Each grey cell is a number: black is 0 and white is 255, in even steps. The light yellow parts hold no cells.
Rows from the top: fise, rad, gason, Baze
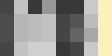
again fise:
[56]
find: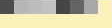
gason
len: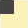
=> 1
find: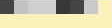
Baze
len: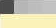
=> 4
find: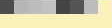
rad

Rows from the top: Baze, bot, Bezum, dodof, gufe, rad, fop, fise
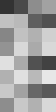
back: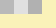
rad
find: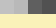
bot
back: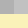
Bezum
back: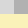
fise

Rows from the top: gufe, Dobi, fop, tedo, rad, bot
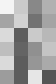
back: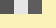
bot
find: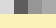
rad

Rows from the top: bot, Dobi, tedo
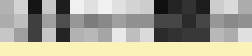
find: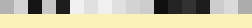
bot
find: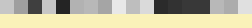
tedo

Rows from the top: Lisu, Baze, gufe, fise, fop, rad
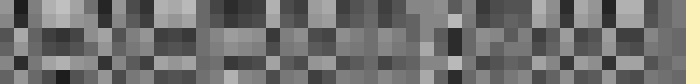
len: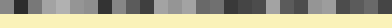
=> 28
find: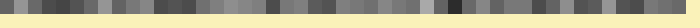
fise

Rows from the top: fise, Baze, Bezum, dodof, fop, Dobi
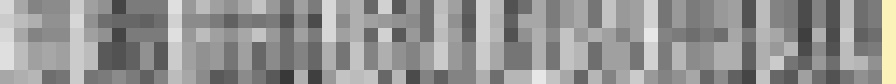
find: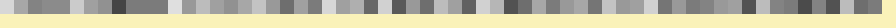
fise
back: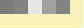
Bezum

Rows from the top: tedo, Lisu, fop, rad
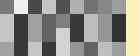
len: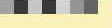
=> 7
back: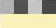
tedo
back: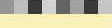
fop
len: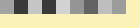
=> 9
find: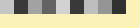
fop

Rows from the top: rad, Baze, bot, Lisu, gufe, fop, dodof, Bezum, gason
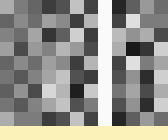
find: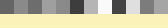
gufe
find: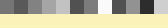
Bezum
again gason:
[124]
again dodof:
[75]
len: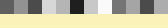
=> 12
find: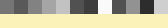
fop

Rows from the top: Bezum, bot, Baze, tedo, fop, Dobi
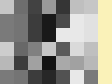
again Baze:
[232]
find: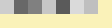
tedo
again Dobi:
[122]
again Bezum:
[198]
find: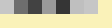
Bezum
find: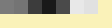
bot

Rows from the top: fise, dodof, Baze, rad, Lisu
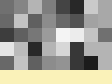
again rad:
[180]
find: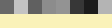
Lisu
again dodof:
[104]
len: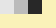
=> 3
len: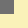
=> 1

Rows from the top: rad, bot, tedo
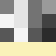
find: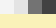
bot
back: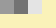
rad
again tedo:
[87]
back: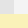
bot

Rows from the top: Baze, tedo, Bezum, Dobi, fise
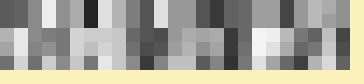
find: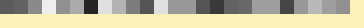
tedo

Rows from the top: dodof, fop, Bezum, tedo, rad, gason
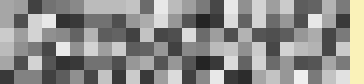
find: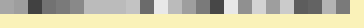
dodof
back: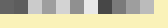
dodof
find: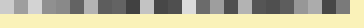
Bezum
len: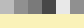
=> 6
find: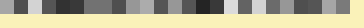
rad

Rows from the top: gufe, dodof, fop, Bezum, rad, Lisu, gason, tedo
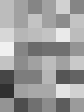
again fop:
[188]
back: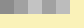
dodof
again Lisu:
[125]
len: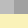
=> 2
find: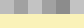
dodof

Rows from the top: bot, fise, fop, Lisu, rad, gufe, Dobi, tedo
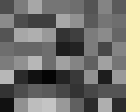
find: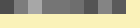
bot
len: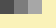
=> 3
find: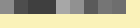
fise
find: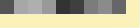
fop
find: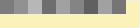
rad
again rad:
[161]
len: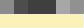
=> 6

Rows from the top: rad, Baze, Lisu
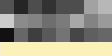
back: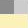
Baze
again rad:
[77]

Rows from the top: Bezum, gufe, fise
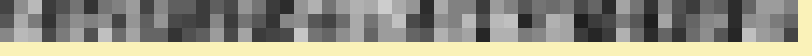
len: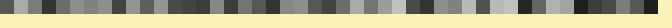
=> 47
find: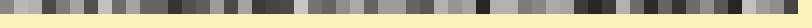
fise
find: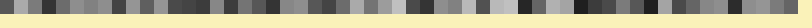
gufe

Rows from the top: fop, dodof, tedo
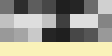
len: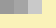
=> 3
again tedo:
[153]
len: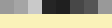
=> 8
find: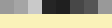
tedo
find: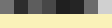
fop
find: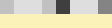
dodof

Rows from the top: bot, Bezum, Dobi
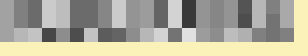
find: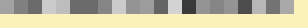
Bezum
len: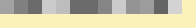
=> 13
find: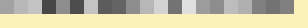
Dobi
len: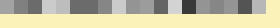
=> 19
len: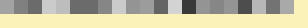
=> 21

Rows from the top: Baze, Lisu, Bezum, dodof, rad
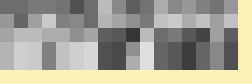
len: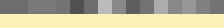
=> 16
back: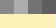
Baze
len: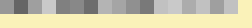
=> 17
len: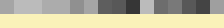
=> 16
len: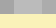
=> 4
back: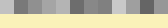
Lisu
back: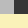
Bezum

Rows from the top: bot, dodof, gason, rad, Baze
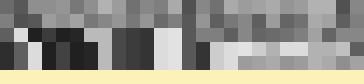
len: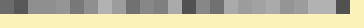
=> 25
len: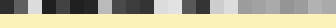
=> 24
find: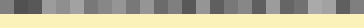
dodof
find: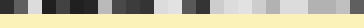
rad
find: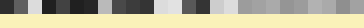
Baze

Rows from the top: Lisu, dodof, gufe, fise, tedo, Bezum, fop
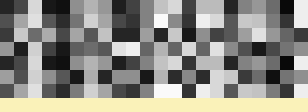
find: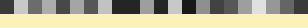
gufe
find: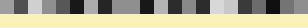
Bezum
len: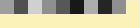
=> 9

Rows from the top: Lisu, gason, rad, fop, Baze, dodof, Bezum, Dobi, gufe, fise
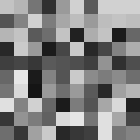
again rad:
[195]
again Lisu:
[209]
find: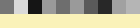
Bezum

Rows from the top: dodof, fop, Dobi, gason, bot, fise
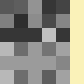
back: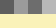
fise
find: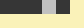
Dobi
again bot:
[155]
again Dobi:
[54]
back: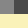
fop
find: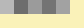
gason

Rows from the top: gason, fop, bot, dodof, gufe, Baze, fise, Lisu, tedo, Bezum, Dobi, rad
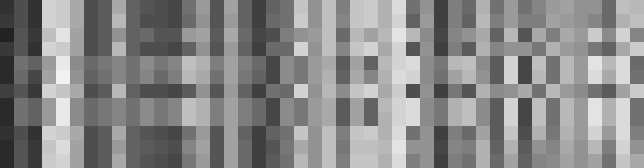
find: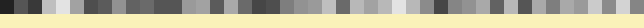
bot
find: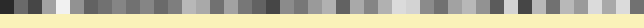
Baze

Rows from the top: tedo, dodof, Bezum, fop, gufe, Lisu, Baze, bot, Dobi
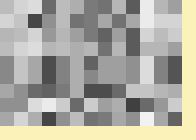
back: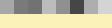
Dobi
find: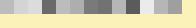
tedo
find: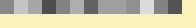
gufe

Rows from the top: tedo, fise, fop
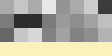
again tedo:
[170]
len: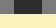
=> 4
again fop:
[130]

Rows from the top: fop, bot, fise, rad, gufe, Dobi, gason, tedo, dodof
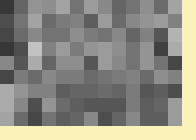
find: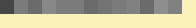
Dobi
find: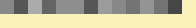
gufe
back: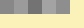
fop
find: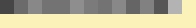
fise

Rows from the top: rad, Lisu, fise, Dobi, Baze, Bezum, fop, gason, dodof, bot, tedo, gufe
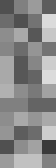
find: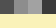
tedo
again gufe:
[193]

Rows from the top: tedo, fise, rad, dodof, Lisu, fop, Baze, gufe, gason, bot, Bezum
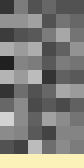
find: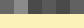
gufe
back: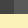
bot
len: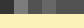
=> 6
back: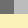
Bezum
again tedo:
[82]

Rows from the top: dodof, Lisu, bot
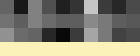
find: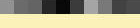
bot
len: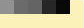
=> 5
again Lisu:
[94]
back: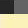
bot

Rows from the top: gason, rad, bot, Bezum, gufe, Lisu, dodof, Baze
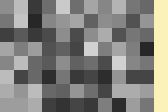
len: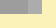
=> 3
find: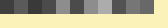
bot
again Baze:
[157]
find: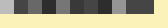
Lisu
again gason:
[110]

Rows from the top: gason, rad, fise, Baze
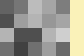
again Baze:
[112]
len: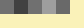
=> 5
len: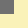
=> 1
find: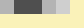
fise
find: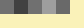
Baze
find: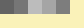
gason

